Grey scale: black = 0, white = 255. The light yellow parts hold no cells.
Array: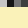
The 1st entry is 197
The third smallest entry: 116

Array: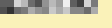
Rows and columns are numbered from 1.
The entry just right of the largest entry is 95
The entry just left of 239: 158
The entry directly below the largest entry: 200
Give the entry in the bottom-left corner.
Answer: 80
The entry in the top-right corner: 122
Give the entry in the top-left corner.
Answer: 95
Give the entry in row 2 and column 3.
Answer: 108
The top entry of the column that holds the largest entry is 239

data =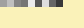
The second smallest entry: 86
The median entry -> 132
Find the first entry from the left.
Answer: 160

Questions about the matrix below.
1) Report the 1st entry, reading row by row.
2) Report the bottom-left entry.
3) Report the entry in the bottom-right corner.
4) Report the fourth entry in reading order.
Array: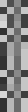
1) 198
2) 49
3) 198
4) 63

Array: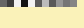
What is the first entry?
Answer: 102
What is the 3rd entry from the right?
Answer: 149
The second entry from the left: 60

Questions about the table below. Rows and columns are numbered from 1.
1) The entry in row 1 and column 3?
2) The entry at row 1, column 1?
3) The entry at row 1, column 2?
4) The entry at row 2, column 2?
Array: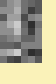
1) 159
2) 113
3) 143
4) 143

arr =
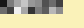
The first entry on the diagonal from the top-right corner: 65
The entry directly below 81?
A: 93
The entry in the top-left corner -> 23
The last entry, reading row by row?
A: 140
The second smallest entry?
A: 52
